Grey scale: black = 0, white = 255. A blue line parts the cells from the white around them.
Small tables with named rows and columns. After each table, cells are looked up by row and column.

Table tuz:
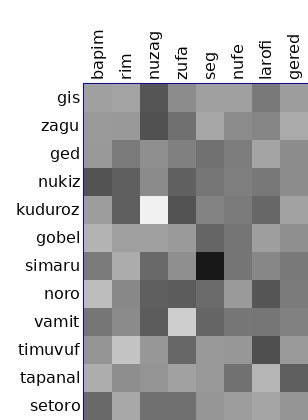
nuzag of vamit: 92
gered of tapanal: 95
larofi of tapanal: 181
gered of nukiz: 141
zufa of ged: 128
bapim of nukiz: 83
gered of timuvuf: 154
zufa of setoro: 111
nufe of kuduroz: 122
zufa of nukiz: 97

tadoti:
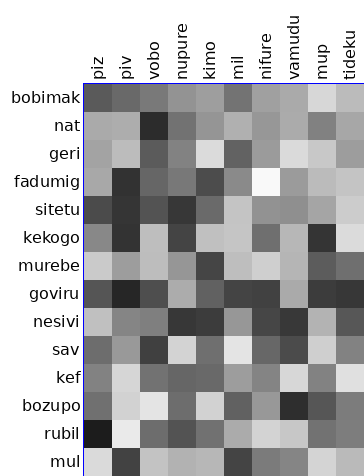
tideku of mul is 186
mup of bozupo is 86
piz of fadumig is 168
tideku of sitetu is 204
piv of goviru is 38
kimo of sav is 111
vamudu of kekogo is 183
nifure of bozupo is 152
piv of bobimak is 105
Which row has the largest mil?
sav

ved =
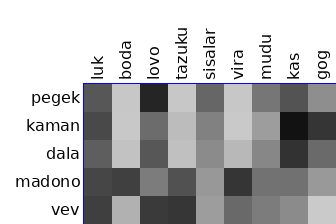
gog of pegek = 142
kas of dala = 50
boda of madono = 64
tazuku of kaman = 188
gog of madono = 153
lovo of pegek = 37
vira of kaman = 201
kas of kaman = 18
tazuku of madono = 81
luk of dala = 94
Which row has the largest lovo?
madono

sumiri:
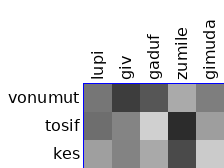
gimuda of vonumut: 126
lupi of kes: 159
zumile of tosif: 44
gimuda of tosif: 158
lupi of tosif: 110
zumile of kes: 74
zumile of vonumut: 170
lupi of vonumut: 118
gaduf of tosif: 208
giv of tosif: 132
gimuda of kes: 203
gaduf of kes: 169
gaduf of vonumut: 86
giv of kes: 131
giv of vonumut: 61

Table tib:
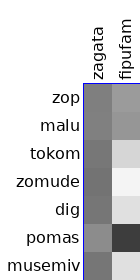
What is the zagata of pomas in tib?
140
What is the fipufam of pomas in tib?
61
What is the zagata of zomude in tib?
115
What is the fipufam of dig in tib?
224
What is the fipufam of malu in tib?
150
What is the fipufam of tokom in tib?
214
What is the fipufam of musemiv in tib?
224
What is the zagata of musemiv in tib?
118
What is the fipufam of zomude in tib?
244
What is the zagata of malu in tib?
128
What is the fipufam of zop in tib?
155
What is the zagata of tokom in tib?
119
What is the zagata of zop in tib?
127
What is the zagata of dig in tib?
118
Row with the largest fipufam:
zomude

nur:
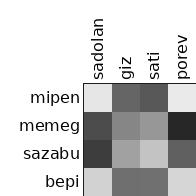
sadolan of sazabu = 61
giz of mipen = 101
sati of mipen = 88
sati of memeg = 151
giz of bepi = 111
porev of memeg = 39
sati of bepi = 112
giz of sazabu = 161
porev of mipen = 234
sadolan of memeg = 76
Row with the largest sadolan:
mipen

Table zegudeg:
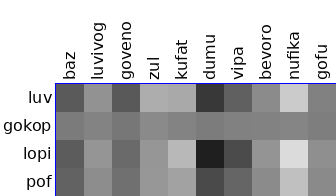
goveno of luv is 89
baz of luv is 90
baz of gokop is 123
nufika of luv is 203
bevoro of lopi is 148
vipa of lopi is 75
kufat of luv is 169
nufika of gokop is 133
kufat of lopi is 184
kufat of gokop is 131
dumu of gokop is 124
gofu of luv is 129
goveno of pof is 112
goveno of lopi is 106
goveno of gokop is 119
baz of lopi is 92
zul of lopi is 150
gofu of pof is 138

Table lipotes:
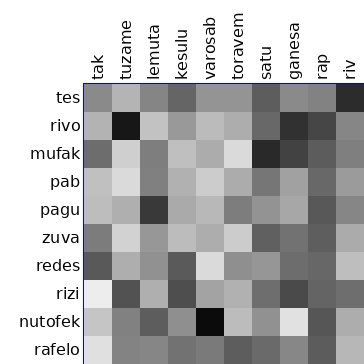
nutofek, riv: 173
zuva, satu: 96
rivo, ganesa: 49
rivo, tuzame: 23
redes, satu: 150
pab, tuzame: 218
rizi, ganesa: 74
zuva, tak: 124
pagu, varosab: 184
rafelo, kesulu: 114
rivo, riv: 134
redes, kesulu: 90

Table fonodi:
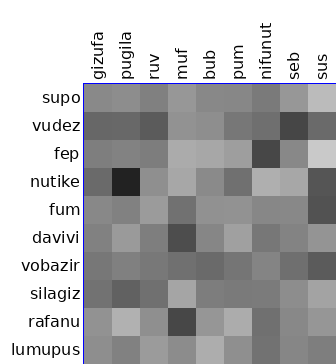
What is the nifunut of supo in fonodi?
122
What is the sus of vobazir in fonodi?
91
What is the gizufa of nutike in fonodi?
106
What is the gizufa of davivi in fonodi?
129
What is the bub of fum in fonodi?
145
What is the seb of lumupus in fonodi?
134
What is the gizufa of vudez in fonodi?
103

